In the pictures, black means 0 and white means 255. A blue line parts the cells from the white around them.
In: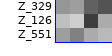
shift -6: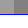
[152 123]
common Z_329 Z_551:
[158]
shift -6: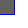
[91]
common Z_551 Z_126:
[171]
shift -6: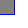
[123]
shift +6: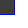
[67]

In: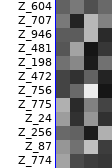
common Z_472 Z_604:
[98]
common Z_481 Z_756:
[22]
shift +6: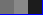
[119 142  34]
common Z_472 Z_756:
[68]
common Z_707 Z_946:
[184]
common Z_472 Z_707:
[35]
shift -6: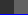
[43 92]

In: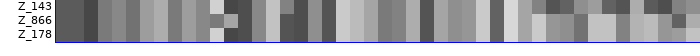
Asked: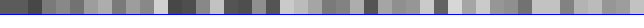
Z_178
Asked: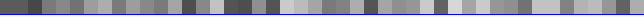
Z_866
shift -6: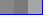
[130 116 159]

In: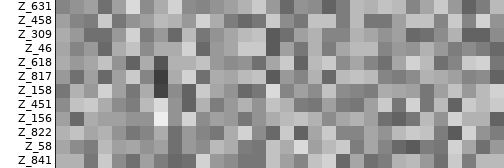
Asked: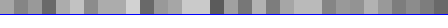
Z_46
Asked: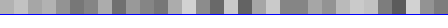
Z_822
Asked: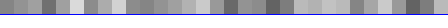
Z_631
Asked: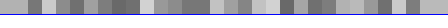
Z_841
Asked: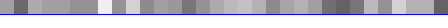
Z_156

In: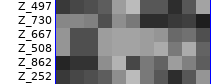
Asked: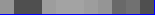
Z_667
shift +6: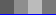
[ 99 148 193 127]

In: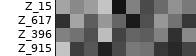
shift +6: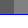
[ 99 135]
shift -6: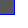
[81]
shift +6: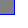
[135]
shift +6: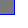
[127]

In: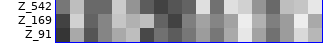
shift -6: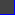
[60]
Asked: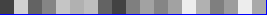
Z_169
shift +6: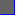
[105]
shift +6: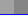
[168 139]
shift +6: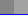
[139 168]
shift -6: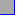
[163]

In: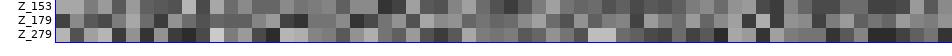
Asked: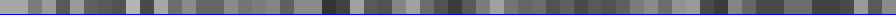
Z_153
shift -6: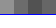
[140 102  76  96]
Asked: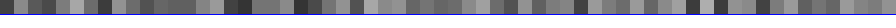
Z_179
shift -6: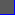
[83]

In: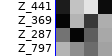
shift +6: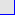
[234]
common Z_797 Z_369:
[180]
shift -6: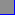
[136]
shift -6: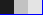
[ 22 188 222]
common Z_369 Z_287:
[5]

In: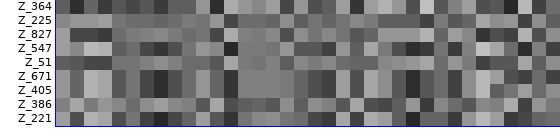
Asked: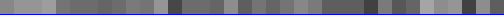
Z_225
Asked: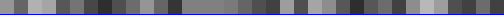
Z_671
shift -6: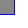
[129]
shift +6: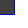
[71]
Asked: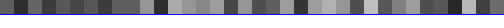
Z_364

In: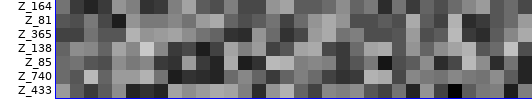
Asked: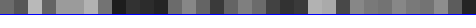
Z_740
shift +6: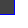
[72]

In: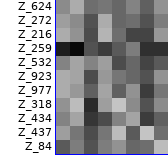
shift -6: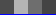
[ 70 174 104  62]
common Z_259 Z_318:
[82]
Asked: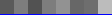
Z_84
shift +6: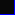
[14]
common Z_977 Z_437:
[118]
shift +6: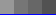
[158 124 109  88]

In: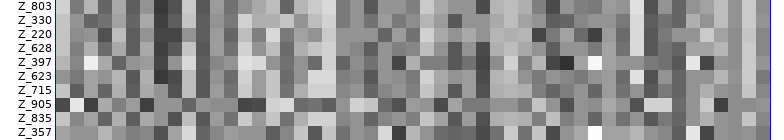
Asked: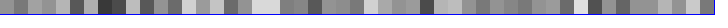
Z_623
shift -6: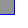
[141]
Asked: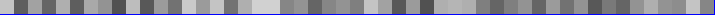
Z_715
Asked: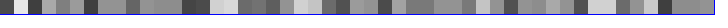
Z_905
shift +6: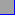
[168]
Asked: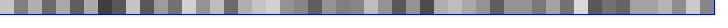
Z_628
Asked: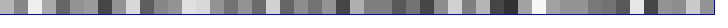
Z_397

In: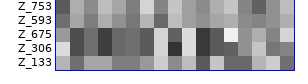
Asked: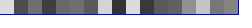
Z_306
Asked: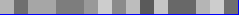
Z_133
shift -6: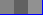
[126  91 139]
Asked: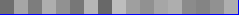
Z_593
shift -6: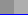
[139 168]
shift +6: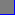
[131]

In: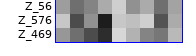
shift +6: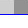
[213 151]
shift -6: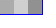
[165 201 139]
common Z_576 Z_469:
[76]
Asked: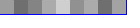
Z_56

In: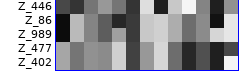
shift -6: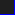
[25]
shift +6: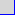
[220]
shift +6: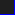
[37]
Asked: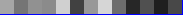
Z_477

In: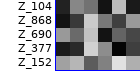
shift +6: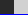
[ 48 215]
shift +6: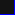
[25]
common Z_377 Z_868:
[63]
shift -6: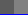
[ 86 123]
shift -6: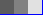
[ 86 123 219]
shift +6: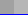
[167 188]
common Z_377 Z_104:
[26]

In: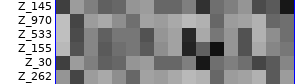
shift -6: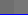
[105 113]
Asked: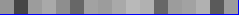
Z_262
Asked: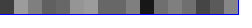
Z_30
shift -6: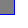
[121]
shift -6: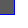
[84]

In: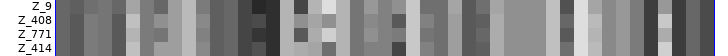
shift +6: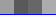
[164  95 109 178]
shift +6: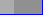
[178 150 150]

